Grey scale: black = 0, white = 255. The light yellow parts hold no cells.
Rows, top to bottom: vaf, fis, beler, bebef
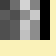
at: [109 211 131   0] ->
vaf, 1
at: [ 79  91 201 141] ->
beler, 0

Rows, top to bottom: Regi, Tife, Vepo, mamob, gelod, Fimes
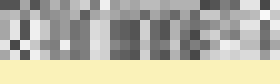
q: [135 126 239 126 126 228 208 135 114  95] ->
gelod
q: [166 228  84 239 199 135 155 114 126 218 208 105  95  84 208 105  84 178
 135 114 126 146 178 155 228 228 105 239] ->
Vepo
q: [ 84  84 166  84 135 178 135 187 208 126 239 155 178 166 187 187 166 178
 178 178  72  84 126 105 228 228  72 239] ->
Regi

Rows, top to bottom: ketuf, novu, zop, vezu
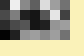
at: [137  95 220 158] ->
ketuf, 2
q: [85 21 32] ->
zop
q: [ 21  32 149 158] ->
zop
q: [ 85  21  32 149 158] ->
zop
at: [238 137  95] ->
ketuf, 1

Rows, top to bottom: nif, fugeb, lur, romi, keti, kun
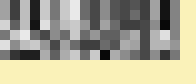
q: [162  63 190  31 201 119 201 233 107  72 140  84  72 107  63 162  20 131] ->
fugeb
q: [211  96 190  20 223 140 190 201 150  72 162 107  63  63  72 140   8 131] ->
lur
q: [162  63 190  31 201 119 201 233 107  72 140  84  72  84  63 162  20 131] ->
nif
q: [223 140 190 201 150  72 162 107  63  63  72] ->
lur

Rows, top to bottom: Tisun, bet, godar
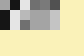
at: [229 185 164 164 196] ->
bet, 1
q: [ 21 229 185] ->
bet
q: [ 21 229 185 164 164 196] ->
bet
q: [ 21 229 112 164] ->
godar
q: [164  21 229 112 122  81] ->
Tisun
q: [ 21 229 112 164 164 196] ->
godar
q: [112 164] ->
godar

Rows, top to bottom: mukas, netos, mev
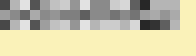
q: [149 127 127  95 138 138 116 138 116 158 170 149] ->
netos
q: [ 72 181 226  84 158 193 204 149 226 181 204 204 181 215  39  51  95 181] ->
mev
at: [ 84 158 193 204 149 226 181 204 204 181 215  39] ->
mev, 3
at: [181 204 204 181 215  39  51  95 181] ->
mev, 9
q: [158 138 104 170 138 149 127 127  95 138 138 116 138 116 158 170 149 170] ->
netos
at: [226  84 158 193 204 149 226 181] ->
mev, 2

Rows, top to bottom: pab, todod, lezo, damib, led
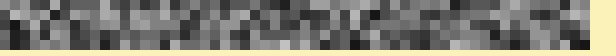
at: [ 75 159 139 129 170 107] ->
todod, 12
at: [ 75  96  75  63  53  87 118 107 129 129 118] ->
damib, 38
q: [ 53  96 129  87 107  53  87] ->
pab

